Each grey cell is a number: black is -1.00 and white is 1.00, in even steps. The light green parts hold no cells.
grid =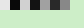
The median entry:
0.07
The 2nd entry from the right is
-0.68
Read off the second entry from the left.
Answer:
-0.93

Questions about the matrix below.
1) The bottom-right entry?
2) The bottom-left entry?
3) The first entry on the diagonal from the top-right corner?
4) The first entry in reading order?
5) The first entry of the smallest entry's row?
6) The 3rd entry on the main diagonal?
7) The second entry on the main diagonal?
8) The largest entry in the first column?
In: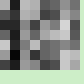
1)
0.31
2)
-0.49
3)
-0.11
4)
0.39
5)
0.21
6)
0.05
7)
-0.59
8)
0.57

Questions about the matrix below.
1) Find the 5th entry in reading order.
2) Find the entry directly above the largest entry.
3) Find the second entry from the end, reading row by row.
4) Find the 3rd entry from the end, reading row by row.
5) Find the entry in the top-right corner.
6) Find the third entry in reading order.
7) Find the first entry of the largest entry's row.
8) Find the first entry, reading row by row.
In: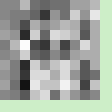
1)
-0.21
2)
-0.67
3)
-0.12
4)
0.16
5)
0.44
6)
0.44
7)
-0.02
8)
0.06

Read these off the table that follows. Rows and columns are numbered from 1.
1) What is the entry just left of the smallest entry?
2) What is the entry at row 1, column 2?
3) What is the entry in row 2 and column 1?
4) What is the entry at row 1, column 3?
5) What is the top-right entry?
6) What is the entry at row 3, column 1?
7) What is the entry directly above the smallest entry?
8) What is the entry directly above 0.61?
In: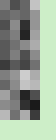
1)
-0.62
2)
-0.38
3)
-0.20
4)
-0.20
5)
0.53
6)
-0.38
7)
-0.38
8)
-0.46

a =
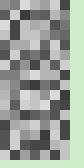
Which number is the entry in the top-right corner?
-0.45
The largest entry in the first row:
0.71
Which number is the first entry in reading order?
0.15
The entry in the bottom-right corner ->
0.53
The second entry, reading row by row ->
-0.01
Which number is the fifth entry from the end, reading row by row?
0.25
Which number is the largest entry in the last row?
0.62
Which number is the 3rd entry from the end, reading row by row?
0.43
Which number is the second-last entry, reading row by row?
-0.45
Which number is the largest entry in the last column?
0.62

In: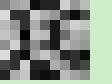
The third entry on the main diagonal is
-0.63
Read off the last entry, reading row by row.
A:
0.11
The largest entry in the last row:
0.54
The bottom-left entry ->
-0.73
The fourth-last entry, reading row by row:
-0.81
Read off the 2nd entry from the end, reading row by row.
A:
0.28
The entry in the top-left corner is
0.01
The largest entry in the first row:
0.62
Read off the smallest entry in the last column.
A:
-0.90
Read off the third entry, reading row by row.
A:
0.36
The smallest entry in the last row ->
-0.90
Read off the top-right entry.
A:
0.46
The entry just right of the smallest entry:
0.54
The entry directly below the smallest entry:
-0.54
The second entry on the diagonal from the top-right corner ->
-0.90
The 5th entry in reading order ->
-0.73
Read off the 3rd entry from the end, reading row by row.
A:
0.46
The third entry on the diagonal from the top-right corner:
0.28
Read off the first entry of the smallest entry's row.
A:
0.54
